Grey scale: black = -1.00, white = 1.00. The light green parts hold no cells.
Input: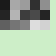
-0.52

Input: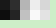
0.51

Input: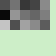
-0.10

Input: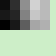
0.02

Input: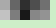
-0.81

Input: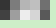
0.86

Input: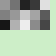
0.58
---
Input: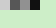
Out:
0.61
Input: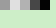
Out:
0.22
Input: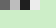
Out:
-0.21
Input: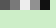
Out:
-0.33
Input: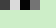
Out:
-0.51
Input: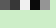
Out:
-0.30
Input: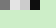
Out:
-0.07
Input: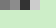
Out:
-0.07
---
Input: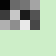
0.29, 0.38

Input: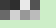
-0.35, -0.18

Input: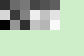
-0.26, -0.98

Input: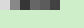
-0.48, 0.71

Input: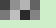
-0.22, -0.05

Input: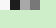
-0.06, 0.94

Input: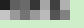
0.38, 0.54

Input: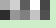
-0.45, -0.65

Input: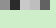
-0.23, 0.13

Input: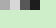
-0.77, 0.35
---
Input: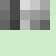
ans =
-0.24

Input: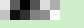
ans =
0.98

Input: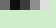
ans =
0.74

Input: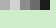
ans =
-0.79

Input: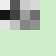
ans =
0.13

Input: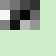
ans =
0.18
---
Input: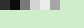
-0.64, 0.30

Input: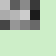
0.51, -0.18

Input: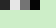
-0.70, -0.96

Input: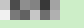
0.55, 0.38

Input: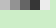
0.49, 0.85

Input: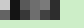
0.59, -0.65

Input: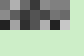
-0.09, 0.56
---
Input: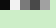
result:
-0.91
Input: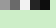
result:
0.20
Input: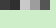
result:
-0.53
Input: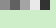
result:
0.10
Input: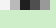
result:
0.91
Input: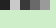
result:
-0.73
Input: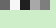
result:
-0.19
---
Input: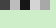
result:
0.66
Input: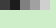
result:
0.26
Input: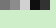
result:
-0.89
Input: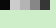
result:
0.06
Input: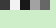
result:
0.27
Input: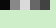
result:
-0.19
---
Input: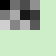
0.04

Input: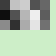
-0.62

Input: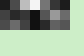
-0.16

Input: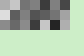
-0.18

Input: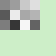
-0.58

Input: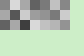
0.32

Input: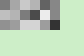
0.23
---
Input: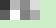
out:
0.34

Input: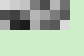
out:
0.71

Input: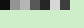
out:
-0.52

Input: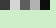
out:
-0.90

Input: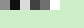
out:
0.99

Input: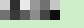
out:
-0.89

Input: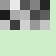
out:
0.54
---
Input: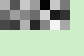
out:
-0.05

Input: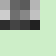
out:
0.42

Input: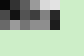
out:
0.78

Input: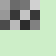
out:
0.64

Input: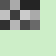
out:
-0.72

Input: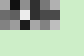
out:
0.39

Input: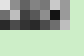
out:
0.21
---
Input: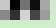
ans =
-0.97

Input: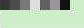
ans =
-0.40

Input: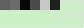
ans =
-0.16

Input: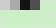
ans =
0.33

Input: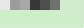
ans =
0.22

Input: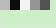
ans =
-0.90

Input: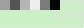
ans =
-0.33

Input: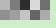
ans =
-0.03

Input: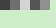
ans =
-0.14
